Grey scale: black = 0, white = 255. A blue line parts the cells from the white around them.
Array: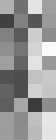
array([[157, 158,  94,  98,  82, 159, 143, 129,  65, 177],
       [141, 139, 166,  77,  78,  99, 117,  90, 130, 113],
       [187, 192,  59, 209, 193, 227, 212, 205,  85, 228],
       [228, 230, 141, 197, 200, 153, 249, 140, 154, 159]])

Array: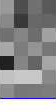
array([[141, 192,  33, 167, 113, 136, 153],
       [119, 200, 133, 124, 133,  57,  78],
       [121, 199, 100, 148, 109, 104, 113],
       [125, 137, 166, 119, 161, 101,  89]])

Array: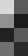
array([[111,  34, 145, 215],
       [ 42,  91,  28,  90]])

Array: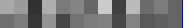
array([[112, 169],
       [124, 155],
       [ 54,  50],
       [147, 173],
       [ 69, 122],
       [114, 132],
       [124, 102],
       [130, 203],
       [ 72,  64],
       [132, 186],
       [ 88, 108],
       [ 95, 124],
       [102, 101]])

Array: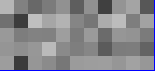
array([[157, 149, 153, 112, 182],
       [ 59, 143, 125,  60, 129],
       [150, 151, 130, 191, 104],
       [139, 186, 129, 166, 123],
       [119, 138, 158, 179, 145],
       [155, 126, 123, 133,  94],
       [157, 134, 154, 118, 144],
       [158,  91, 107, 172,  64],
       [150, 124, 150, 188, 148],
       [162, 125, 147, 126, 164],
       [151,  99, 123, 162,  87]])

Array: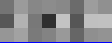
array([[150,  87, 116],
       [162, 178, 155],
       [122, 120, 135],
       [131,  47, 140],
       [153, 195, 136],
       [102,  86, 107],
       [143, 192, 157],
       [147, 193, 144]])
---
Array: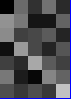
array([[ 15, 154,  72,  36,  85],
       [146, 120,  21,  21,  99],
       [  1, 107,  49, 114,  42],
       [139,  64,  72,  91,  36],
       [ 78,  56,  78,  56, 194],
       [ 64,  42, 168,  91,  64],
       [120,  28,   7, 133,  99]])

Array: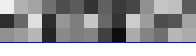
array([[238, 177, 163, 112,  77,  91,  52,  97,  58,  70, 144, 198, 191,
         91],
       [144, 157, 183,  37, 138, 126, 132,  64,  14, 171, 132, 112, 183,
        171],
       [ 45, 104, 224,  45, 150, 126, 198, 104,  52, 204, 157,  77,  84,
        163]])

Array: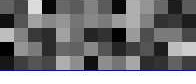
array([[  0, 148, 123,  43, 104,  98, 136,  84,  37,  63,  84,  29, 190,
        205],
       [190, 129,  56,  43, 161, 111,  37,  50,   0, 155,  77, 123, 123,
         71],
       [ 16,  84, 161, 136, 148, 117, 136, 123, 155, 174, 129,  50,  56,
         29],
       [ 98,  71, 220,   8, 104,  91, 129,  91,   8, 174, 148, 104,  29,
         91],
       [ 23,  63,  84,  71, 174, 142,  16, 142, 117, 167,  43,  50,  98,
         63]])

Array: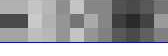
array([[177, 177, 196, 183, 142, 196, 134, 134,  82,  74,  88, 116],
       [163, 163, 189, 183, 149, 196, 149, 128,  88,  74,  96, 128],
       [ 74,  74, 202, 177, 149, 116, 170, 134,  61,  42,  67, 155]])

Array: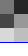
array([[216, 190],
       [ 70, 152],
       [120,  38]])

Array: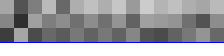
array([[ 61, 166,  75, 104,  91, 120,  98, 120,  98, 134,  83,  75,  98,
        120, 148, 104],
       [166,  83, 126, 186, 104, 174, 192, 174, 198, 154, 204, 180, 192,
        174, 166, 186],
       [134,  47, 160, 126, 141, 112, 141, 112, 148,  98, 160, 154, 148,
        112,  83, 141]])

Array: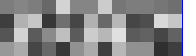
array([[ 85, 211,  91, 139, 191,  91, 204, 183, 224,  91,  98,  70,  98],
       [ 62, 177, 198,  55, 111,  70, 177, 104, 183,  70,  78, 217, 198],
       [152, 171,  70, 104,  55, 145, 171,  62, 183, 145, 145,  47,  62],
       [125, 133, 125, 104, 211, 133, 133, 204, 118, 125, 125, 118, 111]])

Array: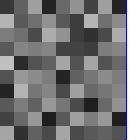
array([[ 36, 180, 118, 133,  74, 159, 105, 118, 133],
       [ 82, 152, 139, 125,  36,  97, 118, 139, 125],
       [ 89, 133, 125, 133,  67,  67,  61, 125, 133],
       [ 89, 125,  97, 152, 118,  74,  30, 105, 146],
       [125, 111,  74, 172, 146,  61,  49,  74, 172],
       [ 67, 105, 152,  30,  89, 159, 125, 152,  30],
       [ 55,  97, 159,  36, 105, 146,  67, 159,  36],
       [180,  89, 111, 146,  89,  61, 180, 111, 139],
       [165,  49,  97,  74, 165,  74,  89,  97,  82],
       [192,  42,  82,  97, 165,  82, 165,  82, 105]])
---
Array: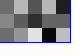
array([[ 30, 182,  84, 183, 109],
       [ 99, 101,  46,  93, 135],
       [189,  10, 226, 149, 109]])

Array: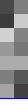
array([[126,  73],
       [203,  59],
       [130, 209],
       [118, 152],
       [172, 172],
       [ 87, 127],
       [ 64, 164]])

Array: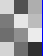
array([[174,  81, 217],
       [188, 230, 122],
       [236, 143, 110],
       [ 48, 111, 212]])

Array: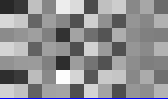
array([[106, 167, 136, 205, 192,  76, 219, 237, 134, 192,  55,  40],
       [177, 135, 149,  83, 144, 207,  80, 134, 158, 101, 200, 215],
       [126, 128, 140, 174,  84, 111, 163,  50, 128, 159, 148, 139],
       [179, 138, 150,  80, 154, 210,  79, 149, 160,  98, 198, 213],
       [129, 126, 141, 169,  82, 116, 157,  45, 128, 155, 154, 146],
       [111, 171, 136, 197, 201,  87, 213, 253, 137, 188,  58,  46],
       [180, 141, 150,  78, 163, 212,  78, 164, 162,  98, 193, 210]])

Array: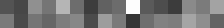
array([[163, 123, 138,  60,  77,  90, 253, 108,  97,  61, 109, 181, 117,
        144,  71,  83],
       [ 99, 142, 165, 125, 129, 110,  53, 122, 157,  75, 135, 125, 102,
        117,  74, 122]])

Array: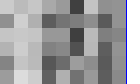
array([[147, 144, 195,  64, 154, 169, 198, 187, 203],
       [147,  90, 142, 125, 116,  93, 176, 207, 144],
       [134, 127, 186,  63, 152, 152, 197, 200, 197],
       [147,  94, 184,  81, 136, 130, 185, 205, 179],
       [144,  90, 141, 157, 108,  87, 186, 196, 132],
       [138,  93, 153, 114, 176,  97, 205, 220, 156]])

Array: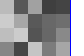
array([[ 68,  63, 161,  88, 187],
       [110, 104,  89, 167, 204],
       [137, 103,  84, 204, 190],
       [166, 124, 197,  70, 134]])

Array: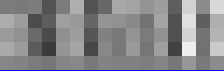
array([[216, 139, 210,  94, 157, 148, 164, 168, 103,  82, 175, 123,  82,
        124, 121, 123],
       [175,  95, 225,  81, 164, 115, 137, 145, 148, 102, 153, 159,  93,
         76, 157, 172],
       [180, 115, 212,  80, 146, 123, 148, 122, 129,  85, 158, 144,  75,
        105, 145, 154],
       [202, 113, 239,  66, 159, 118, 153, 120, 136,  71, 165, 149,  59,
         91, 155, 169],
       [140, 122, 151, 119, 133, 125, 129, 128, 131, 121, 136, 133, 118,
        123, 131, 134]])
